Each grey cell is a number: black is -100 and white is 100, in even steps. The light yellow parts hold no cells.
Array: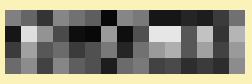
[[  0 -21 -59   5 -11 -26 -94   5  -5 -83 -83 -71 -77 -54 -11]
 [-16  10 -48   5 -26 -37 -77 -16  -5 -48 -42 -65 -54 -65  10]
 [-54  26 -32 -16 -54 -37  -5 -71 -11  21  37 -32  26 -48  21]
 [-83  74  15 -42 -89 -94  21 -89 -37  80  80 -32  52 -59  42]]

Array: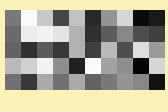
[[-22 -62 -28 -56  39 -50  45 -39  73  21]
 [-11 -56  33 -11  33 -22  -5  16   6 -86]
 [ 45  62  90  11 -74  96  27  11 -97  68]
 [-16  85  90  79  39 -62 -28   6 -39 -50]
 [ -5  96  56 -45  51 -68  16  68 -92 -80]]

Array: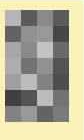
[[-50 -34  47 -10]
 [ 42 -28   8 -28]
 [ 36 -10  14 -34]
 [ 30   8  52 -16]
 [-22  14  20 -45]
 [  2  20 -22  -4]
 [ 25  47   2 -39]]

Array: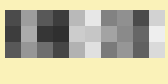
[[-31  18 -14 -46  40  76  -4  18 -25  71]
 [-41  23 -31 -52  45  81   2  13 -41  65]
 [-52  34 -58 -63  60  55  28   8 -20  87]]

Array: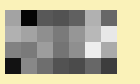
[[ 28 -96 -31 -36 -25  39 -19]
 [  2  -4  23  -9  12  87  33]
 [-86   7 -14 -36 -41 -19 -52]
 [ 39  28  12  -4  18  44  82]]

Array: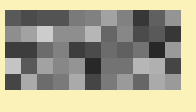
[[-52 -52 -15   1 -52 -41 -15 -25 -10 -69  21]
 [-30 -41 -35 -35  -4   1  27   1 -57 -25  16]
 [ 54 -30  27   6  16 -69 -10 -10  43  38 -46]
 [ 11  27  60  11  11  43 -20   6 -41 -30 -57]
 [-46  33 -15  -4  33 -46  -4  21 -20  33  21]]

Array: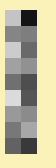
[[ 54 -84]
 [-23 -55]
 [-12 -39]
 [ 72 -33]
 [ 60 -18]
 [  4  -1]
 [ 20   9]
 [ 26  14]
 [ -6  31]]
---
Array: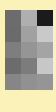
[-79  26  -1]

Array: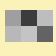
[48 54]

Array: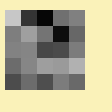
[  0 -90 -44   5 -40]

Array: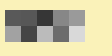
[ 21 -15]

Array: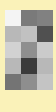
[ 1 51 65]

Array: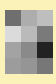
[49 46 28]
